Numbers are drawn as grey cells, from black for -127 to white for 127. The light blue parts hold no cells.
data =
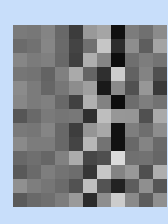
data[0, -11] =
-5
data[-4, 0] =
-23
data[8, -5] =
-12
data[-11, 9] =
-2
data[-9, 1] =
-4
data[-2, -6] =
63
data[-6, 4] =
-66
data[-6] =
[-6, -9, 5, -23, -66, 21, 40, -110, -1, -17, 13]
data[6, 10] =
42
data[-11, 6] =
5
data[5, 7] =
-114
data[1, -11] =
-20
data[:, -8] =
[-23, -21, -23, 0, -8, -23, -10, -23, -23, 1, -12, -20, -2]
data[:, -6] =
[25, -15, 47, -26, 31, 48, -80, 21, 55, -57, -73, 63, -84]
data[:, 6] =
[37, 70, 5, -80, -102, 2, 62, 40, -12, -48, 71, -44, 14]
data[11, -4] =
-93
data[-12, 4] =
-59
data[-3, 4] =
-18
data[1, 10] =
36
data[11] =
[16, -1, -9, -20, -45, 63, -44, -93, -34, 15, -42]
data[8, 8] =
-23
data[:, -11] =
[-5, -20, 6, -9, 11, 7, -41, -6, 10, -23, -38, 16, -37]
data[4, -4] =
10
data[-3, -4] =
3
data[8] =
[10, -3, -3, -23, -59, 55, -12, -110, -23, 4, -22]
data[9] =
[-23, -16, -25, 1, 44, -57, -48, 91, -15, -13, -25]
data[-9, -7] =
13
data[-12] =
[-20, -14, 6, -21, -59, -15, 70, -82, 14, -33, 36]

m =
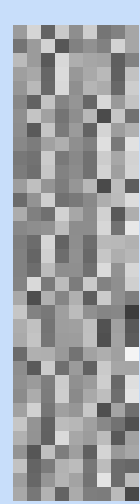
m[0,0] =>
27
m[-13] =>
[45, 65, -11, 30, 32, 63, -45, 32, -39]
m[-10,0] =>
13
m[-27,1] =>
-37
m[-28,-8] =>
68
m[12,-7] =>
79
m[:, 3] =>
[73, -40, 88, 91, 89, 4, -11, -5, 47, -6, 2, -2, -14, 82, 61, -28, -18, 14, 60, 5, 31, 30, 28, 25, -16, 76, 78, 32, 60, 90, -2, 50, 52, -28]
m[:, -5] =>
[14, 1, 46, 24, 15, 21, 14, 27, 15, 9, 12, 22, -6, 39, 13, 14, 17, 15, -3, 48, 60, 32, 29, -12, 27, 16, 10, 22, 55, 39, 31, 60, 35, 43]
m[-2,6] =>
100
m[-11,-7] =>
47
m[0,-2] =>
1
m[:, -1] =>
[38, 38, 2, 66, 77, 67, -14, 48, 97, 82, 84, -34, 92, 46, 103, 49, 55, 86, 79, -1, -67, -39, -35, 116, 37, 94, 100, -17, -47, 33, 39, -24, 61, -55]
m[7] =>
[13, -37, 69, -5, 27, -28, 84, 29, 48]
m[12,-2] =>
59
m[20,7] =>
7
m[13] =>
[44, 0, -15, 82, 39, 12, 81, -38, 46]
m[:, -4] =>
[77, 17, 38, 41, 53, -24, 56, -28, 0, -14, -14, 56, 9, 12, 13, -18, -23, -15, 74, -33, 16, 63, 64, 34, -30, 27, 41, 72, 32, 28, -31, -8, -12, -1]
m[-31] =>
[31, 40, -25, 91, 24, 41, 57, -31, 66]
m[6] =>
[15, 68, 33, -11, 14, 56, -52, 70, -14]
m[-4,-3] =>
84
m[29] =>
[49, 19, -30, 90, 39, 28, 60, -38, 33]
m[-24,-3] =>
83
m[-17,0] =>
1
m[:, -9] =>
[27, -11, 59, 31, 22, 7, 15, 13, 8, -7, -3, 29, -20, 44, 8, -1, 1, 1, 3, 40, 70, 45, 42, -20, 13, 16, 11, 33, 70, 49, 19, 66, 30, 40]
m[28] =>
[70, 20, -29, 60, 55, 32, 8, -13, -47]
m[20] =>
[70, 2, -7, 31, 60, 16, 5, 7, -67]
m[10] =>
[-3, -16, 70, 2, 12, -14, 83, 31, 84]
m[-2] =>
[30, -24, 21, 52, 35, -12, 100, -19, 61]

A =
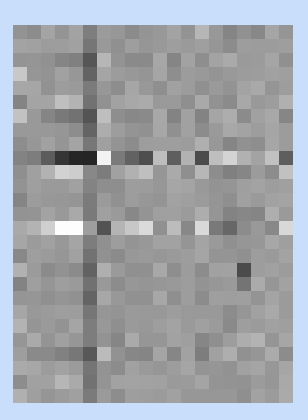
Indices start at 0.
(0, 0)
19
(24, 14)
22
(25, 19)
41
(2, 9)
10
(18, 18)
22
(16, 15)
21
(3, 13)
25
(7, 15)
40
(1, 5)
-9
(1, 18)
28
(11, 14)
19
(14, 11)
60
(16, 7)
11
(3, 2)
19
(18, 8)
23
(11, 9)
28
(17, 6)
47
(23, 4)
-8
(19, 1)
22
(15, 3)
24
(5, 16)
40
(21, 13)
32
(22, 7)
6
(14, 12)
8
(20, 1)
24
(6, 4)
-13
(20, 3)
30
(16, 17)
29
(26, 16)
15
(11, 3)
26
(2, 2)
17
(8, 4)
36
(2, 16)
26
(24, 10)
22
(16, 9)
26
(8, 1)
23
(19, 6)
39
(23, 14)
33

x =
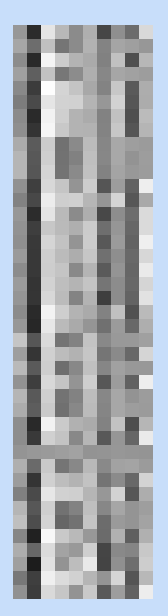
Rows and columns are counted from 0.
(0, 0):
23
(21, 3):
58
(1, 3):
-10
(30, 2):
26
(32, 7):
11
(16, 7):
14
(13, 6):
-55
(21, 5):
21
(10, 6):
2
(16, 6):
-15
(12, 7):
84
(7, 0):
15
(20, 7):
64
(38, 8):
-17
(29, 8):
-25
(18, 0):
27
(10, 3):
-12
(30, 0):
20
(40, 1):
-67
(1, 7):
37
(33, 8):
-41
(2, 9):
55
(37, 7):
9
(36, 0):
6
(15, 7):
27
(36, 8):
-32
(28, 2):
114
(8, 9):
27
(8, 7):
40
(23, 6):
-10
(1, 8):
31
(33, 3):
81
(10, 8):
24
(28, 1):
-86
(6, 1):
-85
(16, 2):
78
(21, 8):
-23

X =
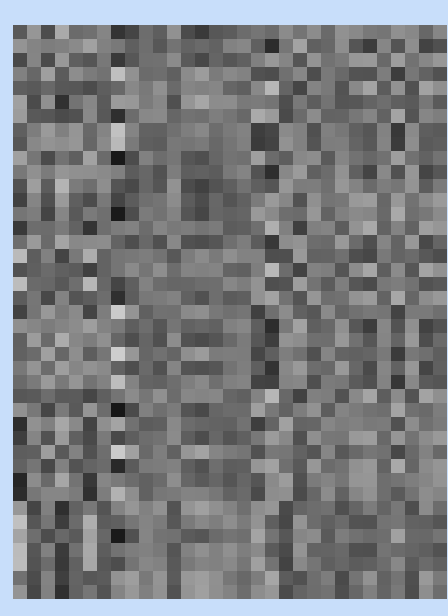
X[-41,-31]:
-38
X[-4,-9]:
-27
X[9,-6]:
-24
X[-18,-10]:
-47
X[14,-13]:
47
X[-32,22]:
-37
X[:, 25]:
[-6, -67, 25, -45, 36, -27, 5, -41, -39, -24, -59, -21, 29, 6, 41, -48, -56, 38, -52, 27, -7, -66, -41, -26, -53, -47, 37, -13, -6, 29, -9, 24, 22, 18, -3, -45, -21, -48, -31, 18, 0]
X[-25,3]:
-59
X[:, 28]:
[8, 14, -13, -8, -46, -37, -43, 10, 14, -14, 22, 20, -13, -16, -29, 24, -20, -41, -13, -25, -5, 16, 25, -7, 23, 8, -44, -15, 13, -12, -22, -26, -1, -12, -49, -29, -22, -26, -36, -48, -50]
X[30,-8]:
-39
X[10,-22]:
-24
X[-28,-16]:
-30
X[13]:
[-10, -2, -59, 6, -38, -5, -16, -101, -50, -4, -13, 3, -42, -57, -25, -30, -26, 25, 10, -17, -20, 23, -28, 0, 10, 6, -22, 41, -16, -7, 11]
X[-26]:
[-18, 26, -21, 36, 8, 11, 13, -28, -49, -23, -47, 8, -46, -50, -41, -16, -2, -35, -71, 13, 19, -18, -21, 25, -20, -48, 5, -28, 24, -54, -26]
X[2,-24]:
-70
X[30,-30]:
-32
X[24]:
[-7, 20, -19, 30, 6, 18, 10, -29, -49, -21, -46, 5, -43, -47, -41, -12, -1, -32, -76, 8, 25, -18, -23, 25, -24, -53, 6, -29, 23, -58, -31]
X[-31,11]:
-2
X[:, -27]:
[-20, 10, -32, 13, -40, -12, -46, 21, 22, -32, 16, -4, -32, -38, -29, 8, -6, -36, -17, -43, 10, 12, 7, 14, 6, 21, -36, -38, 9, -31, 2, -44, -12, -4, -29, -20, -37, -14, -30, -27, -29]
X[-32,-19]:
-41
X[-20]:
[15, 6, -3, 4, 12, 30, 3, -5, -33, -18, -41, -10, -29, -24, -30, 1, 7, -33, -82, -6, 34, -32, -23, 16, -40, -66, 7, -44, 16, -61, -45]
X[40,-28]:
-79
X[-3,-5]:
-18
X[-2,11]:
-36
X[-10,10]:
-3
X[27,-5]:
-17
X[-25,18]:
-49
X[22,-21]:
-47
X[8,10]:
-35
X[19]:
[-35, -9, -55, 3, -43, -34, -18, -80, -34, -7, -4, 2, -30, -46, -17, -36, -32, 18, 35, -13, -43, 22, -17, -14, 19, 27, -28, 39, -25, 13, 24]
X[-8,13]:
2
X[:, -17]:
[-40, -29, -26, -4, 6, 12, -1, -18, -23, -25, -35, -44, -24, -25, -4, -41, -5, 4, -17, -17, -7, -30, -42, -4, -41, -16, 7, -25, -28, -24, 5, -17, -25, -8, 16, -1, -20, 1, 1, 16, 15]
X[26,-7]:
9
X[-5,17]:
36
